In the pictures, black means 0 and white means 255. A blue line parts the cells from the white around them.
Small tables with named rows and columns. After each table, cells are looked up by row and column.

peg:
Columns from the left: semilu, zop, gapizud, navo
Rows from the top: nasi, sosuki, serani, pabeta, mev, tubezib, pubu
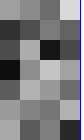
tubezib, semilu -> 154
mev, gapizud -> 153
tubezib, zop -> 131
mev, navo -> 108
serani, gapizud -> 22
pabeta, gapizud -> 196
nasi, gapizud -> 108
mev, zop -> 178

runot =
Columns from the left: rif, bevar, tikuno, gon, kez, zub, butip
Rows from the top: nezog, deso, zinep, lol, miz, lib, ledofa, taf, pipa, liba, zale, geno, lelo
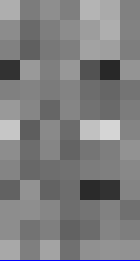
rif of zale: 141
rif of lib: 153
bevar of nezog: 124
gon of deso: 140
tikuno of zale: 134
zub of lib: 106
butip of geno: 126
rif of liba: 98
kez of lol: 82
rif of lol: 50
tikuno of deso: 126
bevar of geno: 115
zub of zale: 129
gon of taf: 100
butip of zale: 112
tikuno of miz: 123
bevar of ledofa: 94
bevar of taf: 109
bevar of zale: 142
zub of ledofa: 213

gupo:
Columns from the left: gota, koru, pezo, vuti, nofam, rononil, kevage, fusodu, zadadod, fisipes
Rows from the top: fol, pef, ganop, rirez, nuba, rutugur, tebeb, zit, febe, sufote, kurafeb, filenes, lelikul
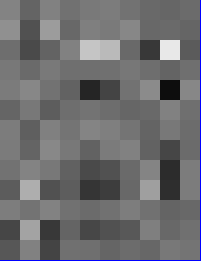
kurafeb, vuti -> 113
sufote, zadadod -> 46
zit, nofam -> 98
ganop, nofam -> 197
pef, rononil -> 122
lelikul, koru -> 129
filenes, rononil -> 81
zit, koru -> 100
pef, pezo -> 156
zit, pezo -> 136
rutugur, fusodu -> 105
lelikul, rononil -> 101
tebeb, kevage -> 116
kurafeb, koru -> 115
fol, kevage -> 114

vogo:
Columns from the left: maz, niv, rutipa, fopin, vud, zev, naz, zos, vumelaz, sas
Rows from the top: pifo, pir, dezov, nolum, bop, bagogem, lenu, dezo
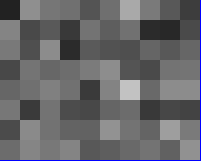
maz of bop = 102
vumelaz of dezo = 97
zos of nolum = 74
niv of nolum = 116
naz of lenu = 115
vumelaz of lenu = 158
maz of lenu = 75
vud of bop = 58
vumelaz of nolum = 115
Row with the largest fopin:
dezo

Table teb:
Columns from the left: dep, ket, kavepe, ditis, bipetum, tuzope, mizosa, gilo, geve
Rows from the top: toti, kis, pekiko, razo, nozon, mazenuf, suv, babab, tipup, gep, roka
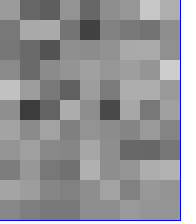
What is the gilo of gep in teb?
152
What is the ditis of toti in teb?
147
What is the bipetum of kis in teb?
65
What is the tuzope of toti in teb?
142
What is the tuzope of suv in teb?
140
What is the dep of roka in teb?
135
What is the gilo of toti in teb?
198
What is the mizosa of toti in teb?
150
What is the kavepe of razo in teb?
139
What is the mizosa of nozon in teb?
173
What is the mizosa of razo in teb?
158
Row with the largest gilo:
toti

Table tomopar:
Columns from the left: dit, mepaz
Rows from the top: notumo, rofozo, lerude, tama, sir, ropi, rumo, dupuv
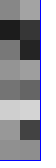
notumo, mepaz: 163
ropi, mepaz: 212
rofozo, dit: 28
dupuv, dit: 144
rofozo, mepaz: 54
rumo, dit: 152
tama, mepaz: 158
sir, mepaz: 101
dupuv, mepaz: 142
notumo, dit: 135
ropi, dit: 207
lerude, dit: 120
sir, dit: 116
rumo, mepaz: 66
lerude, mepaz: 36

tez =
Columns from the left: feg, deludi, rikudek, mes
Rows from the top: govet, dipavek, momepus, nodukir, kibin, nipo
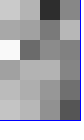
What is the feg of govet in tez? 202
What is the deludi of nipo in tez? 183
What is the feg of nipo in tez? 196
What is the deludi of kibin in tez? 174
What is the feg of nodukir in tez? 161
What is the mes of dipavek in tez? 183
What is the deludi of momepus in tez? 107
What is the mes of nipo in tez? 85

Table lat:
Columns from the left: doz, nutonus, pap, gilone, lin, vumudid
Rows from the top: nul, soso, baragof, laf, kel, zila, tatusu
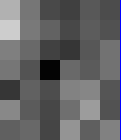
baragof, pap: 65
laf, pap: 4
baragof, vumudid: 114
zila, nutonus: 91
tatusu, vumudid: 129
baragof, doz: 127
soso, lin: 92
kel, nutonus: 97
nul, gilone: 64
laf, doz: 118
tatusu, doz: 96
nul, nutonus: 118
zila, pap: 71
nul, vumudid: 76
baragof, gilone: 54
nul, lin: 88
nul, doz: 177
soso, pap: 98
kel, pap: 77
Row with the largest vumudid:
tatusu

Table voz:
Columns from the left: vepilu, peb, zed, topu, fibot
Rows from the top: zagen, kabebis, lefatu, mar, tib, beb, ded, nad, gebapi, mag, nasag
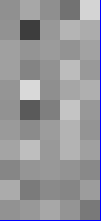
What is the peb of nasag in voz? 152
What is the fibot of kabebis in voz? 172
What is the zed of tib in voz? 143
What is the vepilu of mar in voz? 160
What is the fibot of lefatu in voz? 162
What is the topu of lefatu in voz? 147
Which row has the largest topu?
beb

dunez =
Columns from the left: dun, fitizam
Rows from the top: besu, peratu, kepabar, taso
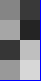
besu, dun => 133
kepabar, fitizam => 191
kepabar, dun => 54
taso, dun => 153
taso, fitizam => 215
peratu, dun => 166
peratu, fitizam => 36
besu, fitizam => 57

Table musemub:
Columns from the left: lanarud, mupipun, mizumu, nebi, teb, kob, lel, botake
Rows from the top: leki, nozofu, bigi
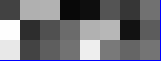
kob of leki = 84
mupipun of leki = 176
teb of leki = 14
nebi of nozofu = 107
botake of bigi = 116
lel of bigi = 101
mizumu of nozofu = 80
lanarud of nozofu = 254
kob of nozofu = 183
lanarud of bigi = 232
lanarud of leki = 66
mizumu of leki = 178
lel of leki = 54
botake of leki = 113
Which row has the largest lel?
bigi

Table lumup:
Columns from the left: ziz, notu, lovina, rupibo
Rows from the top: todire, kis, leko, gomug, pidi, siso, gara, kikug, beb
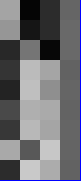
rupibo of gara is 101
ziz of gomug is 52
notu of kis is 21
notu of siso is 175
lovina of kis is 43
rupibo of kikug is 100
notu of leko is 117
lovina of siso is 170
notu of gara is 184
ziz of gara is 55
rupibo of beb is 98

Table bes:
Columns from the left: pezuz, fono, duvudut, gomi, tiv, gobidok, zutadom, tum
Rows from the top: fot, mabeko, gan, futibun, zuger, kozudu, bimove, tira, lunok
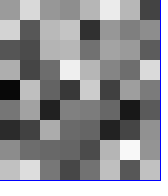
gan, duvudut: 180
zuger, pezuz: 8
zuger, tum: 123
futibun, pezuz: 174
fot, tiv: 182
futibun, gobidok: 133
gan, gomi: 183
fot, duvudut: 151
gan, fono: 75
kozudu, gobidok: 103
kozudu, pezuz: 118
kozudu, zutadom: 24
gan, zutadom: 154
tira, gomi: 101
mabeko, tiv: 48
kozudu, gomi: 128
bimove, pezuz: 43
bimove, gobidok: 34

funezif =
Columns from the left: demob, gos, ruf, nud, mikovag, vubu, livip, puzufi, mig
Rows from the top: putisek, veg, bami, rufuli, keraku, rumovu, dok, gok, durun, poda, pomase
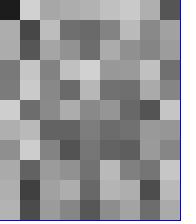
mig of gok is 134
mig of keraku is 133
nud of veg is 111
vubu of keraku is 113
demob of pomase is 179
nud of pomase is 134
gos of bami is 86
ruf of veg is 189
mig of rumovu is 197
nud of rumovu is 172
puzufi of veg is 137
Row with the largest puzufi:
rufuli

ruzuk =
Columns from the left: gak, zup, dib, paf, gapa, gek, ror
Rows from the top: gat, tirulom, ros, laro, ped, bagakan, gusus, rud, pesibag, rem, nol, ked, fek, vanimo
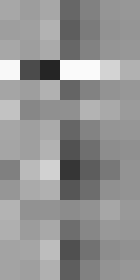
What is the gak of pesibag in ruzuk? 128
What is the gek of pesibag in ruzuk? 120
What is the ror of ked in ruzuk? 151
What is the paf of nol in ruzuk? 140
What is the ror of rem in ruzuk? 147
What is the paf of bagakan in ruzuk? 144
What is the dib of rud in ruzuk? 178
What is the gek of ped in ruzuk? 147
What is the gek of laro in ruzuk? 211
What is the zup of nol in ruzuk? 146
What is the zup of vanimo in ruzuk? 159
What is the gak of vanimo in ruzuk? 163
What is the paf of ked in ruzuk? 110
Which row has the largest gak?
laro

